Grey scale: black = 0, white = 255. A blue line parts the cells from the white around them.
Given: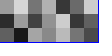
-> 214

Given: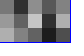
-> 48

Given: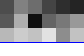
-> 129

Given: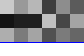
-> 153

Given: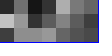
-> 112

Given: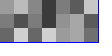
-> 187
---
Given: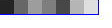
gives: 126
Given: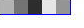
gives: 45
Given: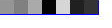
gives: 4
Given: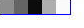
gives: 12
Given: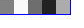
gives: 110
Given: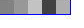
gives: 195
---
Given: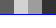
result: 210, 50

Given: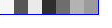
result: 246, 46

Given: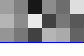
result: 234, 23

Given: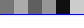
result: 204, 16

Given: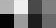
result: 239, 6

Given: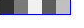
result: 241, 49

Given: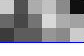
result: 216, 16

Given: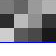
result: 206, 25

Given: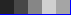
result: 208, 36

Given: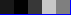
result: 199, 1
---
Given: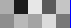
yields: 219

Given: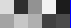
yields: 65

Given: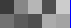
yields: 172

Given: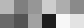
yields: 247

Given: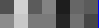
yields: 113

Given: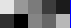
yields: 103

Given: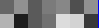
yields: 211
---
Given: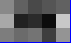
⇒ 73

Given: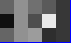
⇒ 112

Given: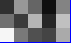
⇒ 101

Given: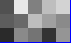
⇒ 128

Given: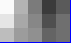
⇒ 123

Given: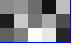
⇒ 108

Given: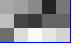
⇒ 138

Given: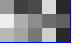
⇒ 74
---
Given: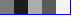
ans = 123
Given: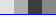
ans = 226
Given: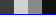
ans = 61
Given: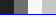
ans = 33
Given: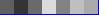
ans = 95
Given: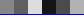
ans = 134
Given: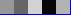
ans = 151
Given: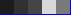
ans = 28
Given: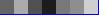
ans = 100
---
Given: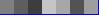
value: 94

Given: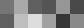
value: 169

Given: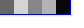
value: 212

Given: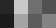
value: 200

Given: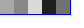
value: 136

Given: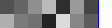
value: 101
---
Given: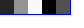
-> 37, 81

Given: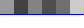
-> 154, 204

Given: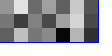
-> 149, 49

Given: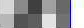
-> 214, 114

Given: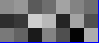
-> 141, 173

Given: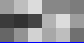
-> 157, 112

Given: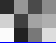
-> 43, 221

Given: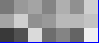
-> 120, 240

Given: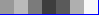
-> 153, 247

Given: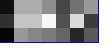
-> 15, 90
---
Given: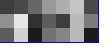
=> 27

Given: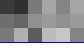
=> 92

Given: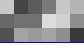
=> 154

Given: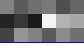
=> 130

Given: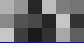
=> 26

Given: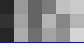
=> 111

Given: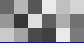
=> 74

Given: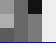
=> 122

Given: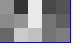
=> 192

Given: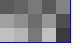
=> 120
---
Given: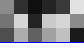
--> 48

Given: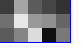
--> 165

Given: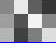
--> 232

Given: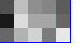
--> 190

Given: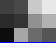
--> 73

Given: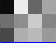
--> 236

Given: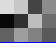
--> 199

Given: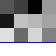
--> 62

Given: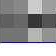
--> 136

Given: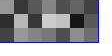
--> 55
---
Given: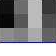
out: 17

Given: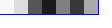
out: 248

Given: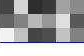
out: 69

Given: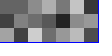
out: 100

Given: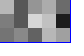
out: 183

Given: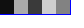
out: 15
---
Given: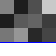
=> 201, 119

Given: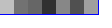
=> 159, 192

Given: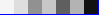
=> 17, 245

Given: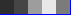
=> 123, 45

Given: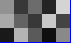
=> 212, 25

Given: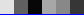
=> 54, 226

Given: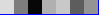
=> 148, 220
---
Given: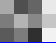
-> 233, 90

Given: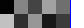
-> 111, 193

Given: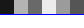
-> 85, 23

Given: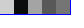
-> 117, 207

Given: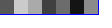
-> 139, 87

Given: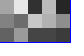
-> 38, 98

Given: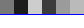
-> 186, 120

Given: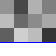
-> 127, 95

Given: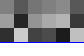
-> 88, 47
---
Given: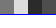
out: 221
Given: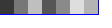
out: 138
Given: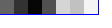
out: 213
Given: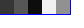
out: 13
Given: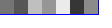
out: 235
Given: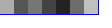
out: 35
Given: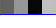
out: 150
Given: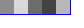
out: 108
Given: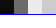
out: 107
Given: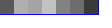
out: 130
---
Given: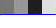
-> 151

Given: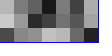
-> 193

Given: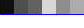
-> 171

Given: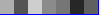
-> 174

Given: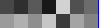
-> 198

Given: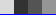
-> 149

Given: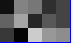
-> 164

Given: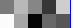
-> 206

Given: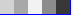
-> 210
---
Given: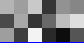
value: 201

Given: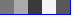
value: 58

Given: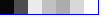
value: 236

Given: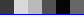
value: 186

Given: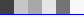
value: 168

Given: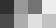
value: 115
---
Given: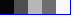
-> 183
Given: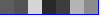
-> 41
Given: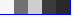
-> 206
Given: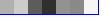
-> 47
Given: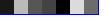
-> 67
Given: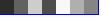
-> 77
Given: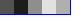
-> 142
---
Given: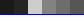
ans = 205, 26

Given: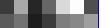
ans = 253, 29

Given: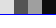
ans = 224, 14

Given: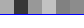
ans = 194, 54

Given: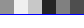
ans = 240, 37

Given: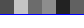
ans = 196, 34

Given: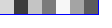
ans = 247, 60

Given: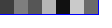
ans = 202, 17

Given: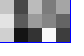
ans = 248, 20

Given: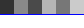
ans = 203, 50
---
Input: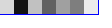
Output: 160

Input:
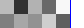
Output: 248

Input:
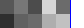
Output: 107

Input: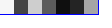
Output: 15

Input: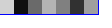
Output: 128

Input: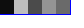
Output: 106
